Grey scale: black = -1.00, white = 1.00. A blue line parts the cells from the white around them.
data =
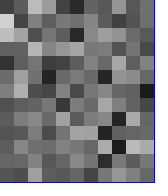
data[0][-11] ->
-0.49
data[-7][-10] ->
0.37
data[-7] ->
[-0.01, 0.37, -0.39, -0.45, 0.02, -0.42, -0.07, 0.06, -0.20, -0.24, -0.79]
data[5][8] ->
0.15
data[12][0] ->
-0.33
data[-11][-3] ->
0.15
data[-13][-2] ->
-0.32
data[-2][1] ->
-0.19
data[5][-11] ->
-0.16
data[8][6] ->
-0.03
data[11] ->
[-0.21, -0.19, 0.02, -0.32, -0.21, 0.07, -0.09, -0.65, -0.05, -0.28, -0.07]
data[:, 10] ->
[-0.12, -0.14, -0.30, -0.43, 0.02, -0.19, -0.79, -0.44, -0.20, -0.18, 0.33, -0.07, -0.19]
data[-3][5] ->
-0.06
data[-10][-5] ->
-0.06
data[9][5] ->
0.28
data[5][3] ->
-0.72
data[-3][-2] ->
0.46
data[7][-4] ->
0.30
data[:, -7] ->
[-0.48, -0.06, -0.27, 0.18, -0.48, -0.17, 0.02, -0.56, 0.26, -0.09, 0.02, -0.21, -0.31]
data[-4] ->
[-0.34, -0.31, -0.03, -0.41, -0.09, 0.28, 0.27, -0.72, -0.24, -0.21, -0.18]
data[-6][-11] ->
-0.37
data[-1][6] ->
-0.46
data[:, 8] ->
[0.17, -0.49, 0.15, -0.36, 0.31, 0.15, -0.20, 0.00, -0.71, -0.24, -0.78, -0.05, 0.18]
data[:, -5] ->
[-0.22, 0.04, 0.07, -0.06, 0.02, -0.18, -0.07, -0.18, -0.03, 0.27, -0.19, -0.09, -0.46]
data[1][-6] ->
-0.12
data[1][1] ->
-0.46
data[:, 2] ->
[0.47, 0.00, -0.38, 0.42, -0.08, -0.11, -0.39, -0.22, 0.07, -0.03, -0.13, 0.02, 0.25]
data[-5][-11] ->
-0.28
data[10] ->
[-0.27, 0.06, -0.13, -0.15, 0.02, -0.06, -0.19, 0.34, -0.78, 0.46, 0.33]

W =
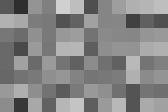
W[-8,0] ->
-0.31
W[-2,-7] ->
-0.04
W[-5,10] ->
0.34
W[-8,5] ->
0.49
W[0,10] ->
0.42
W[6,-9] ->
-0.10
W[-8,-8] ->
0.63
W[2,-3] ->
0.05
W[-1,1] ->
-0.57
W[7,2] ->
0.32
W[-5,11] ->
0.38
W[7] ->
[0.10, -0.57, 0.32, -0.23, 0.43, 0.54, -0.26, 0.21, 0.44, -0.34, 0.33, 0.26]
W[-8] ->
[-0.31, -0.64, 0.16, 0.00, 0.63, 0.49, -0.38, 0.04, 0.24, 0.38, 0.42, 0.49]
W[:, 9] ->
[0.38, -0.49, 0.05, 0.15, 0.45, 0.38, -0.34, -0.34]
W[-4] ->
[-0.18, 0.26, -0.17, 0.21, -0.09, -0.24, 0.10, -0.12, -0.24, 0.45, -0.09, 0.00]
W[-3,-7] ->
0.03
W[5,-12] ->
-0.19
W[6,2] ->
0.11
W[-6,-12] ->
-0.07
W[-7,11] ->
-0.37
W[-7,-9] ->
-0.05
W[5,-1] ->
0.16
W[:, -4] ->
[0.24, 0.05, 0.06, 0.16, -0.24, -0.03, -0.12, 0.44]

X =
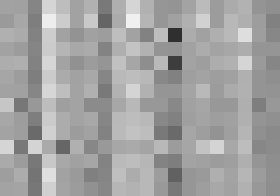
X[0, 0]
0.27
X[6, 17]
0.39
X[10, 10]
0.29
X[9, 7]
0.02
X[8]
[0.31, 0.23, -0.01, 0.59, 0.35, 0.28, 0.32, 0.05, 0.45, 0.48, 0.44, 0.07, 0.01, 0.25, 0.29, 0.24, 0.26, 0.38, 0.16, 0.13]
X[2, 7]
0.23
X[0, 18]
0.16
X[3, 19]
0.17
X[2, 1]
0.34
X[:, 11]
[0.18, 0.18, 0.49, 0.16, 0.45, 0.07, 0.17, 0.19, 0.07, -0.05, 0.44, 0.03, 0.23, 0.20]
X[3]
[0.27, 0.22, 0.04, 0.59, 0.42, 0.32, 0.34, 0.03, 0.37, 0.53, 0.40, 0.16, 0.15, 0.27, 0.35, 0.28, 0.31, 0.36, 0.17, 0.17]
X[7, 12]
0.07
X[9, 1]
0.24
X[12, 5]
0.21
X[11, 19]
0.11
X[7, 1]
-0.07
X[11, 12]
-0.01
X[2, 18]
0.24
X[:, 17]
[0.40, 0.37, 0.74, 0.36, 0.67, 0.38, 0.39, 0.37, 0.38, 0.42, 0.48, 0.37, 0.43, 0.39]
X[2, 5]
0.15
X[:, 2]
[0.04, -0.01, 0.02, 0.04, 0.02, -0.01, 0.05, 0.19, -0.01, -0.17, 0.66, -0.06, -0.09, -0.07]
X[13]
[0.28, 0.29, -0.07, 0.63, 0.29, 0.22, 0.14, 0.06, 0.43, 0.40, 0.44, 0.20, -0.06, 0.18, 0.24, 0.32, 0.27, 0.39, 0.19, 0.11]
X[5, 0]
0.30
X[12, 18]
0.22
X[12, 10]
0.44
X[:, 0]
[0.27, 0.21, 0.38, 0.27, 0.36, 0.30, 0.27, 0.55, 0.31, 0.28, 0.67, 0.33, 0.24, 0.28]
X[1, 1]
0.31
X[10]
[0.67, -0.06, 0.66, 0.33, -0.20, 0.38, 0.06, 0.20, 0.31, 0.33, 0.29, 0.44, 0.22, 0.30, 0.53, 0.66, 0.32, 0.48, 0.06, 0.09]
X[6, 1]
0.26
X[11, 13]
0.28
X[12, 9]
0.35

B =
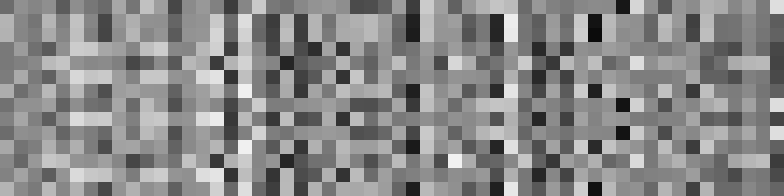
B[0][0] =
-0.15
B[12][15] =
0.79
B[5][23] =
0.36
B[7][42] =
0.06
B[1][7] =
-0.45
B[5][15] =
0.77
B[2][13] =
0.15
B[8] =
[0.01, 0.30, 0.00, -0.26, 0.13, 0.72, 0.56, 0.59, 0.21, 0.00, 0.54, 0.57, 0.13, 0.16, 0.70, 0.84, -0.56, 0.46, -0.03, -0.56, 0.49, -0.42, -0.34, 0.35, -0.60, 0.47, -0.12, 0.27, -0.05, 0.00, 0.12, -0.02, 0.14, 0.08, 0.16, -0.36, 0.38, -0.06, -0.70, 0.10, -0.49, 0.27, 0.03, 0.21, 0.17, -0.03, -0.06, 0.03, 0.02, 0.30, -0.27, -0.20, -0.41, 0.01, -0.08, -0.46]
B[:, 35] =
[0.54, -0.70, -0.71, -0.40, -0.10, -0.26, -0.67, 0.54, -0.36, 0.55, -0.71, -0.20, -0.39, -0.75]
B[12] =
[0.02, 0.28, 0.03, -0.27, 0.16, 0.71, 0.56, 0.53, 0.25, -0.03, 0.54, 0.61, 0.16, 0.13, 0.73, 0.79, -0.60, 0.48, 0.07, -0.59, 0.44, -0.40, -0.31, 0.39, -0.60, 0.47, -0.15, 0.25, -0.06, 0.00, 0.12, -0.05, 0.11, 0.08, 0.19, -0.39, 0.37, -0.07, -0.70, 0.06, -0.47, 0.31, 0.08, 0.30, 0.18, -0.03, 0.01, 0.03, 0.06, 0.23, -0.15, -0.21, -0.42, -0.02, -0.07, -0.42]
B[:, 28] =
[0.23, -0.16, -0.21, -0.15, 0.48, -0.07, -0.22, 0.30, -0.05, 0.30, -0.22, 0.46, -0.06, -0.21]
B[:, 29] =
[-0.52, -0.75, -0.78, -0.09, -0.05, 0.02, -0.76, -0.55, 0.00, -0.45, -0.80, -0.07, 0.00, -0.77]
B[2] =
[0.40, 0.05, -0.03, 0.33, 0.05, 0.50, 0.00, -0.46, 0.11, 0.42, 0.06, 0.16, -0.29, 0.15, 0.17, 0.67, -0.20, 0.65, -0.19, -0.49, 0.48, -0.52, 0.41, -0.04, 0.33, 0.34, 0.45, 0.22, -0.21, -0.78, 0.51, 0.17, 0.17, -0.35, -0.06, -0.71, 0.83, -0.09, -0.24, 0.23, -0.10, 0.61, -0.91, 0.43, 0.10, 0.14, -0.20, 0.43, 0.11, -0.46, 0.49, -0.11, -0.10, 0.06, -0.08, -0.23]
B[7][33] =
0.18
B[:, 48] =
[0.18, 0.20, 0.11, 0.03, 0.25, 0.03, 0.03, 0.14, 0.02, 0.17, 0.01, 0.39, 0.06, 0.11]
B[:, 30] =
[0.59, 0.50, 0.51, 0.20, 0.15, 0.11, 0.53, 0.49, 0.12, 0.58, 0.53, 0.26, 0.12, 0.45]
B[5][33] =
0.14
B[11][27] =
-0.02
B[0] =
[-0.15, 0.13, 0.04, 0.12, -0.29, 0.11, -0.07, -0.17, 0.31, -0.08, 0.51, 0.24, -0.44, 0.09, 0.19, 0.01, -0.53, 0.05, 0.58, -0.06, -0.12, 0.07, 0.15, 0.19, 0.11, -0.41, -0.39, -0.22, 0.23, -0.52, 0.59, 0.25, -0.24, 0.20, 0.40, 0.54, 0.47, -0.17, 0.19, 0.01, -0.05, 0.06, 0.09, 0.08, -0.82, 0.68, 0.12, -0.32, 0.18, 0.10, 0.39, 0.34, 0.06, 0.22, -0.04, 0.74]
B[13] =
[0.41, 0.08, -0.04, 0.45, 0.06, 0.39, -0.04, -0.44, 0.15, 0.39, 0.12, 0.20, -0.25, 0.11, 0.14, 0.63, -0.18, 0.74, -0.18, -0.51, 0.45, -0.51, 0.40, -0.09, 0.34, 0.32, 0.37, 0.23, -0.21, -0.77, 0.45, 0.22, 0.13, -0.30, -0.03, -0.75, 0.81, -0.06, -0.31, 0.21, -0.16, 0.61, -0.87, 0.45, 0.10, 0.14, -0.18, 0.42, 0.11, -0.49, 0.41, -0.17, -0.17, 0.06, -0.04, -0.21]
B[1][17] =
0.73
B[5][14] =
0.69
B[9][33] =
0.10
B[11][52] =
0.30
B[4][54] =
0.45
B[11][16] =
0.39
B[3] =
[-0.05, 0.22, -0.12, -0.29, 0.13, 0.60, 0.58, 0.31, 0.25, 0.04, 0.50, 0.61, 0.06, 0.04, 0.44, 0.63, -0.51, 0.49, 0.06, -0.44, 0.20, -0.41, -0.65, 0.27, -0.60, 0.30, -0.11, 0.15, -0.15, -0.09, 0.20, 0.03, 0.22, -0.03, 0.10, -0.40, 0.18, -0.06, -0.68, 0.00, -0.58, 0.13, 0.09, 0.23, 0.18, 0.02, 0.03, -0.08, 0.03, 0.16, -0.17, -0.32, -0.41, 0.04, -0.16, -0.44]
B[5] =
[-0.03, 0.33, -0.04, -0.24, 0.21, 0.69, 0.54, 0.58, 0.24, 0.03, 0.56, 0.56, 0.15, 0.12, 0.69, 0.77, -0.60, 0.50, -0.01, -0.51, 0.38, -0.49, -0.30, 0.36, -0.60, 0.55, -0.17, 0.30, -0.07, 0.02, 0.11, -0.02, 0.15, 0.14, 0.11, -0.26, 0.38, -0.10, -0.68, 0.02, -0.49, 0.19, 0.00, 0.23, 0.14, -0.02, -0.02, -0.02, 0.03, 0.30, -0.24, -0.24, -0.39, 0.00, -0.04, -0.43]
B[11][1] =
-0.19
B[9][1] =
0.12
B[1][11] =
0.13
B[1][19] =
-0.53
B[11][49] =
0.08
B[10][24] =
0.44

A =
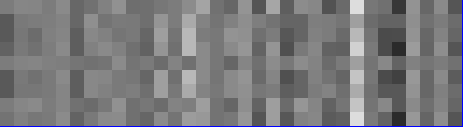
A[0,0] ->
-0.03
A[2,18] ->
-0.12
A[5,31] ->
0.08
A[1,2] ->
-0.03
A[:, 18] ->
[-0.33, -0.01, -0.12, -0.22, -0.12, -0.17, -0.07, -0.22, -0.33]
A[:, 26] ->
[-0.07, -0.15, -0.09, -0.04, -0.09, -0.07, -0.11, -0.09, -0.04]
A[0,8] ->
0.14
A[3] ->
[-0.23, -0.05, -0.11, -0.02, 0.08, -0.26, 0.01, 0.08, 0.01, -0.12, -0.23, 0.17, -0.12, 0.44, 0.08, -0.07, 0.08, 0.18, -0.22, 0.17, -0.37, -0.05, 0.06, -0.23, -0.25, 0.64, -0.04, -0.41, -0.66, 0.22, -0.21, 0.11, -0.33]
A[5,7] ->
0.05
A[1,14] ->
0.03
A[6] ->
[-0.30, -0.07, -0.07, -0.04, 0.04, -0.26, 0.07, 0.01, -0.04, -0.01, -0.13, 0.25, -0.06, 0.33, 0.03, -0.06, 0.08, 0.13, -0.07, -0.03, -0.26, -0.21, -0.03, 0.03, -0.13, 0.34, -0.11, -0.31, -0.31, 0.15, -0.19, 0.00, -0.15]
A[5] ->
[-0.30, -0.05, -0.11, -0.04, 0.08, -0.26, 0.07, 0.05, -0.04, -0.07, -0.20, 0.25, -0.12, 0.44, 0.08, -0.08, 0.08, 0.16, -0.17, 0.04, -0.37, -0.21, 0.01, -0.10, -0.21, 0.54, -0.07, -0.41, -0.49, 0.19, -0.19, 0.08, -0.28]
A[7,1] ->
0.05
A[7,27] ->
0.07
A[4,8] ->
0.09
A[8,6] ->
-0.05
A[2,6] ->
0.07
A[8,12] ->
-0.09
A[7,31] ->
0.03
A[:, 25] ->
[0.73, 0.25, 0.44, 0.64, 0.25, 0.54, 0.34, 0.54, 0.73]
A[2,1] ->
-0.07
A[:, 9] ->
[-0.14, -0.05, -0.05, -0.12, -0.09, -0.07, -0.01, -0.12, -0.12]
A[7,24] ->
-0.08
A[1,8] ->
-0.04
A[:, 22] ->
[0.06, -0.01, 0.01, 0.06, 0.03, 0.01, -0.03, 0.04, 0.06]
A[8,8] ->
0.09
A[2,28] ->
-0.40
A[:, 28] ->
[-0.57, -0.22, -0.40, -0.66, -0.22, -0.49, -0.31, -0.31, -0.66]
